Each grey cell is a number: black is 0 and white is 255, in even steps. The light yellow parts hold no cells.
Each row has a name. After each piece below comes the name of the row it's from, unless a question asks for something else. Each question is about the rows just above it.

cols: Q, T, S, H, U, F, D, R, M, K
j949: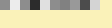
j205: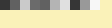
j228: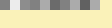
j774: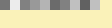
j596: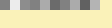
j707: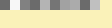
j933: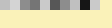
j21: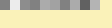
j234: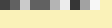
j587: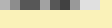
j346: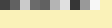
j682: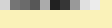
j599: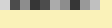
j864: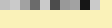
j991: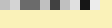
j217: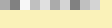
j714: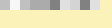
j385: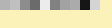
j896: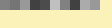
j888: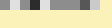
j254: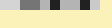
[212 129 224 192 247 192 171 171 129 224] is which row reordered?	j714
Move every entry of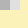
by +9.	[189 233]
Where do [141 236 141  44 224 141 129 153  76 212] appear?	j949
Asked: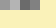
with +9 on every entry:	[162 189 116 138]
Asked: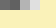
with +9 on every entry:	[116 106 189 233]

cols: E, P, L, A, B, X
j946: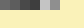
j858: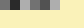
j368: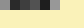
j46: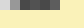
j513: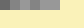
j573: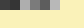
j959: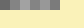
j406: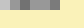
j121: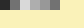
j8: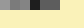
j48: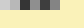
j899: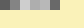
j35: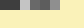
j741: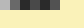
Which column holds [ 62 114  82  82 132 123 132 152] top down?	A
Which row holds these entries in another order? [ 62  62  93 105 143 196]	j35
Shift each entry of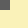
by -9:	[84]
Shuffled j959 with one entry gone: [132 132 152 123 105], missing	[162]
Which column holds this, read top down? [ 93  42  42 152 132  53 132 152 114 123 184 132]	P

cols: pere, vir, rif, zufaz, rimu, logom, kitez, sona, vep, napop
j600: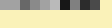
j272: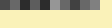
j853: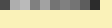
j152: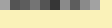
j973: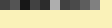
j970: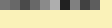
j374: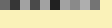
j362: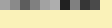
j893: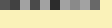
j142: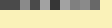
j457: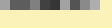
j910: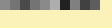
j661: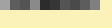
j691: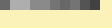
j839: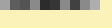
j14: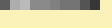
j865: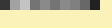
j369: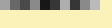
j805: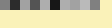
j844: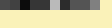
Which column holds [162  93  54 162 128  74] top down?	pere
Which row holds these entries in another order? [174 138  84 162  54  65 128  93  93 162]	j457
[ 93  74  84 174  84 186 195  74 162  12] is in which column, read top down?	rif
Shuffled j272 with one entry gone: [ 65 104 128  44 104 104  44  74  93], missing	[150]
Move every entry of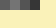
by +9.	[102 125  93  63]
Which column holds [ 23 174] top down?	rimu

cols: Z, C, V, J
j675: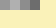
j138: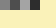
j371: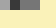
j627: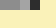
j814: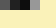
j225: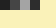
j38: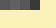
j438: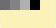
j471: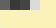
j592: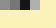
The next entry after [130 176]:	[2]
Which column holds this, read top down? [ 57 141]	C

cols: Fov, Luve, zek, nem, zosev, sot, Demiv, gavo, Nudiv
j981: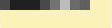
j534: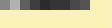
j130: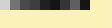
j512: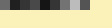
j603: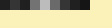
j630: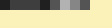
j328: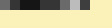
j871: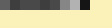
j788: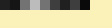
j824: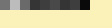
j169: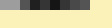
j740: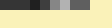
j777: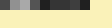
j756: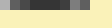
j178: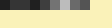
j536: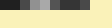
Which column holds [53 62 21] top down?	Luve
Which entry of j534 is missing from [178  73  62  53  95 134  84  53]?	[43]
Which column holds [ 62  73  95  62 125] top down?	gavo
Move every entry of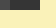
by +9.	[82 62 62 62]
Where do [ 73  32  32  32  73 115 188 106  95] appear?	j981
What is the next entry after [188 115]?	[62]

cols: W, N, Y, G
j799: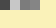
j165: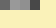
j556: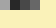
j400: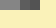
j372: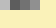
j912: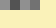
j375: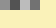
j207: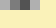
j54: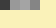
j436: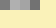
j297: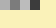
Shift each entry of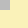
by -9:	[179]
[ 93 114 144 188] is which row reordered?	j372

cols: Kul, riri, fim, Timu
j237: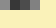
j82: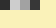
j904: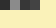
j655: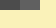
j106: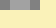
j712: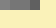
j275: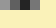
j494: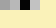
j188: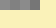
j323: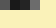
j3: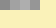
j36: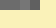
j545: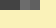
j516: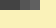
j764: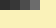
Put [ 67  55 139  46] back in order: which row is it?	j904
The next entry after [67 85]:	[96]
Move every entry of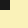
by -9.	[16]
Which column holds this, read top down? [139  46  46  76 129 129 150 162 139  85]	Kul
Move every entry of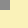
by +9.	[148]

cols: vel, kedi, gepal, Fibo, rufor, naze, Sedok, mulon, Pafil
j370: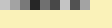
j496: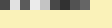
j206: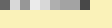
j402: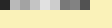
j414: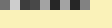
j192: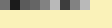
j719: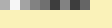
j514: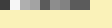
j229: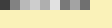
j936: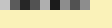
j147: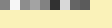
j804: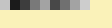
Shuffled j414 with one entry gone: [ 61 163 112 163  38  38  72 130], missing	[205]
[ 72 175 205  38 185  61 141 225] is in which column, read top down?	naze
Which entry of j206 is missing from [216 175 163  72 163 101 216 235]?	[151]
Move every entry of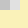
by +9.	[205 234]
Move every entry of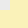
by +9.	[244]

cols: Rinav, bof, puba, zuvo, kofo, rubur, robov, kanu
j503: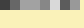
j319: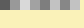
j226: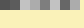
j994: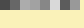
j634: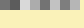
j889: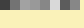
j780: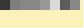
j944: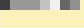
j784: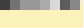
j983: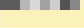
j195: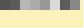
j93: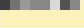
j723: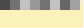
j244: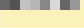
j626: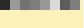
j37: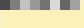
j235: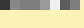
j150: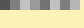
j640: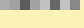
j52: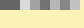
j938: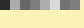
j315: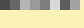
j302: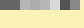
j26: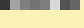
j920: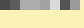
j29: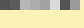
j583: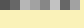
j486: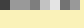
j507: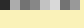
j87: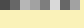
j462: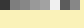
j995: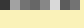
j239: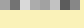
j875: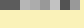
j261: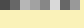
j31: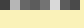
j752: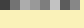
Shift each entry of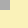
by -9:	[163]
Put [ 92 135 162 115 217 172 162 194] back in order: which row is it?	j239
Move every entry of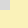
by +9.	[226]
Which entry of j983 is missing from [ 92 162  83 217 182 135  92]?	[206]
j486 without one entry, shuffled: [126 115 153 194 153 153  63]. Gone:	[228]
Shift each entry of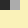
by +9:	[ 51 181]
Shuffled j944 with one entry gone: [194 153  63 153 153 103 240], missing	[144]

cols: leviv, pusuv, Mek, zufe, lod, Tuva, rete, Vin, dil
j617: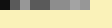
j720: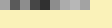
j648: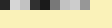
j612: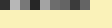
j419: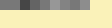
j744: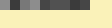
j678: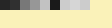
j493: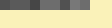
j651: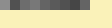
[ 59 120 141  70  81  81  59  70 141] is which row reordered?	j744
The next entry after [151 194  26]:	[204]
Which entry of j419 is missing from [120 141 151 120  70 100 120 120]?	[131]
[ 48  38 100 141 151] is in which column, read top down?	zufe
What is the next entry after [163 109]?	[100]
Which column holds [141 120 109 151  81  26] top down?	Tuva
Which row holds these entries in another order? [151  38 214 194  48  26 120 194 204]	j648

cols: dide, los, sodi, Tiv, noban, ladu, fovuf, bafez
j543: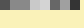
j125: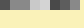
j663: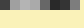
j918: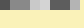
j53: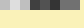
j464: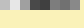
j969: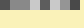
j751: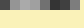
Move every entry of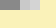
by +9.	[146 146 210 221]
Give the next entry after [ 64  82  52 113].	[113]
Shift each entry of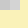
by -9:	[192 203]

